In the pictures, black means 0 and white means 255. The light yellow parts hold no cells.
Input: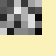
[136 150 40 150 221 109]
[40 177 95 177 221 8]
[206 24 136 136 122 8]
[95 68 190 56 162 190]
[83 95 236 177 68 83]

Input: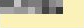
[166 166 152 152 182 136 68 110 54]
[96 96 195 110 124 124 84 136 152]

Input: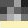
[58 145 99 72]
[84 84 159 34]
[130 172 201 115]

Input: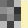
[141 157 48]
[101 141 76]
[113 89 186]
[186 64 202]

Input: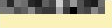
[122 122 81 96 135 69 56 56 164 56 0 81 69 135 96]
[109 40 122 109 40 28 96 69 206 81 151 81 40 28 109]

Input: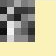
[168 82 30 124 153]
[30 198 55 55 70]
[17 241 124 95 43]
[95 213 140 140 82]
[95 109 168 124 140]
[43 227 183 109 70]

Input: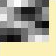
[38 10 23 108 195 237 221]
[79 66 79 108 152 138 108]
[195 168 93 23 23 66 152]
[237 168 123 66 54 93 138]
[152 168 208 181 152 38 10]
[123 221 253 208 152 93 66]

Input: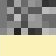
[135 163 34 176 50 62 189 176]
[119 163 77 135 90 90 189 176]
[119 135 135 77 150 150 119 106]
[119 77 163 106 150 135 50 62]
[119 90 189 90 163 150 106 106]
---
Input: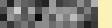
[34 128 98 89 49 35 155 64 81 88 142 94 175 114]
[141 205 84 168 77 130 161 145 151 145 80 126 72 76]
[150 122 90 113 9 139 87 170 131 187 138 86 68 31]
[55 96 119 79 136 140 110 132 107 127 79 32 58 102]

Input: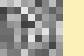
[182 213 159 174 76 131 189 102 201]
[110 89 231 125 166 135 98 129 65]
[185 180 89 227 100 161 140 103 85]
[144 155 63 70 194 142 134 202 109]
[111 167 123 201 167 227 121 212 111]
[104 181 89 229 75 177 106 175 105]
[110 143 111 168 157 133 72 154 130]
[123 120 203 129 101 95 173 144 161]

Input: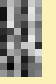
[186 145 78 205 171 113]
[203 119 48 228 144 20]
[206 108 106 221 160 17]
[226 103 65 174 105 75]
[69 180 33 194 131 43]
[139 106 56 232 134 29]
[209 113 200 202 44 74]
[168 146 85 192 222 37]
[50 169 26 90 174 174]
[6 148 52 114 117 108]
[109 165 21 112 128 149]

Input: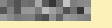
[106 83 112 107 169 89 55 106 195 126 135 139 133]
[129 86 150 152 125 186 160 136 81 113 53 167 86]
[138 120 127 129 93 79 142 99 152 144 134 128 155]

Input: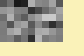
[112 25 32 176 137 131 163 88 85]
[159 128 125 50 74 106 130 164 150]
[176 116 92 142 163 200 202 152 110]
[85 151 163 89 138 99 47 84 125]
[162 176 123 105 169 174 150 128 123]
[130 94 116 46 181 121 132 124 125]

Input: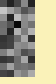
[34 69 137 35 80]
[160 130 84 110 197]
[36 189 140 165 146]
[83 7 137 115 109]
[35 177 125 177 113]
[64 108 167 49 52]
[66 142 136 159 58]
[165 131 80 98 126]
[63 108 167 47 53]
[161 111 116 105 110]
[58 150 129 169 68]
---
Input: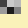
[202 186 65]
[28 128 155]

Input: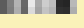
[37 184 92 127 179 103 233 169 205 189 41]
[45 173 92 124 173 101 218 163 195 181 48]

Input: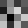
[55 92 76 136]
[213 72 26 153]
[122 201 153 3]
[189 89 193 49]

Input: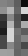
[94 13 131 124]
[101 212 145 180]
[80 33 58 135]
[84 172 43 180]
[114 92 29 213]
[107 132 72 213]
[104 72 72 135]
[101 112 160 158]

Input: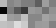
[158 127 184 134 144 126 125 94]
[115 146 6 125 89 57 153 147]
[163 154 214 157 151 191 135 135]
[157 130 193 188 220 203 135 155]

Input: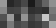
[99 143 152 39 52 72 26 64]
[47 120 135 66 69 104 48 52]
[199 106 82 155 53 148 66 85]
[84 168 62 121 73 83 55 61]

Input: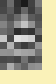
[66 122 67 108 48 26]
[62 97 72 92 54 103]
[92 79 101 79 106 143]
[146 89 132 101 153 195]
[51 109 109 94 43 61]
[206 60 199 71 224 217]
[80 147 84 178 83 59]
[160 115 147 145 171 163]
[73 86 73 78 67 114]
[141 147 100 171 123 98]

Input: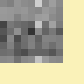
[158 138 136 128 149 140 136 206 137]
[146 132 154 151 148 151 140 136 153]
[139 131 152 150 130 146 141 156 159]
[161 123 68 120 110 104 96 197 112]
[120 88 86 110 144 102 51 138 100]
[130 126 73 136 76 111 127 97 131]
[111 127 101 128 92 109 129 104 126]
[86 111 110 114 88 77 101 100 100]
[138 135 135 138 113 135 140 193 153]
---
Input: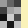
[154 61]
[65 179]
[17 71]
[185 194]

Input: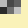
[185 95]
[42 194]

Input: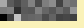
[168 72 130 126 67 112]
[122 46 87 102 108 149]
[2 195 102 76 66 64]

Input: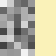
[240 121 151]
[104 142 92]
[170 98 181]
[160 96 103]
[72 62 151]
[199 116 100]
[67 194 79]
[160 155 188]

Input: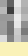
[161 231]
[185 215]
[153 235]
[156 230]
[155 203]
[218 197]

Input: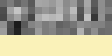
[106 97 89 163 171 152 167 142]
[78 196 99 150 176 187 158 142]
[73 162 70 190 190 165 193 146]
[144 26 132 124 98 118 136 129]
[156 33 104 124 110 101 112 107]

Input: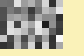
[115 225 177 214 198]
[80 103 59 187 232]
[81 169 84 139 48]
[64 69 167 29 63]
[67 213 122 200 56]
[199 173 167 161 249]
[50 186 213 212 167]

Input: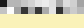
[26 181 210 237 167 208]
[195 161 168 171 49 203]
